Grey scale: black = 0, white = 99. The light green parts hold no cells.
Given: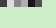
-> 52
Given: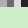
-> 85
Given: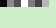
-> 31
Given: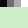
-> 67
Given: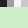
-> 95
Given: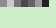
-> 45
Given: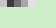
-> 44
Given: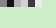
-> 70
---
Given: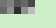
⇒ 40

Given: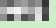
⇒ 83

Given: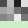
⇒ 46

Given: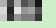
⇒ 63

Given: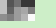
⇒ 65

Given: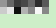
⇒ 17
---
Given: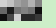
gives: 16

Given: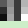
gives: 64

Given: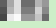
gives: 59

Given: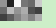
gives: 62

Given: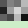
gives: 28

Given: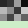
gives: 27

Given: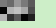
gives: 35

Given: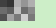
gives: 47
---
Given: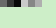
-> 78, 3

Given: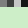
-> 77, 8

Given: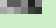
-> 75, 13

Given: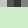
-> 76, 21

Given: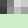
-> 85, 23

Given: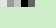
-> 89, 1
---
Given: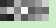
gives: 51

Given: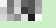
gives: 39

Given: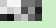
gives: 46

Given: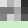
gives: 70

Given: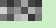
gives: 63

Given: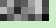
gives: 62

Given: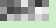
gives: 50

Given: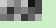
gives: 74

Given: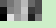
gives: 72
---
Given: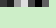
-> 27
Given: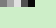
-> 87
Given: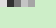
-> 47
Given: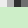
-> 70
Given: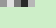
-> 47
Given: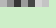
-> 27
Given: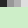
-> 59
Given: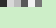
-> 34
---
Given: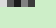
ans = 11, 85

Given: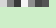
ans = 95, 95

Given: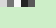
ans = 96, 96

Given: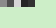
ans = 83, 83

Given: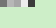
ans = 65, 92

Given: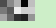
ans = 92, 92

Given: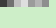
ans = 86, 86

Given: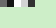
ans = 99, 99
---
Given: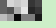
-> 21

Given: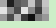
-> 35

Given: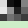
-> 2

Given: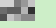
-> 59

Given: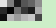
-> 39

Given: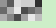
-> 80

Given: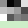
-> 14
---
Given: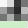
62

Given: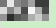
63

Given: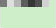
21

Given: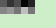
14

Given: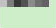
54

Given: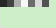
42

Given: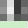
58

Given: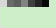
25
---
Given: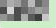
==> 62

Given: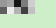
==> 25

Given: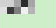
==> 93

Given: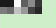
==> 26

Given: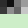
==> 39

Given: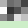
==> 31

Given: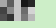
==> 42
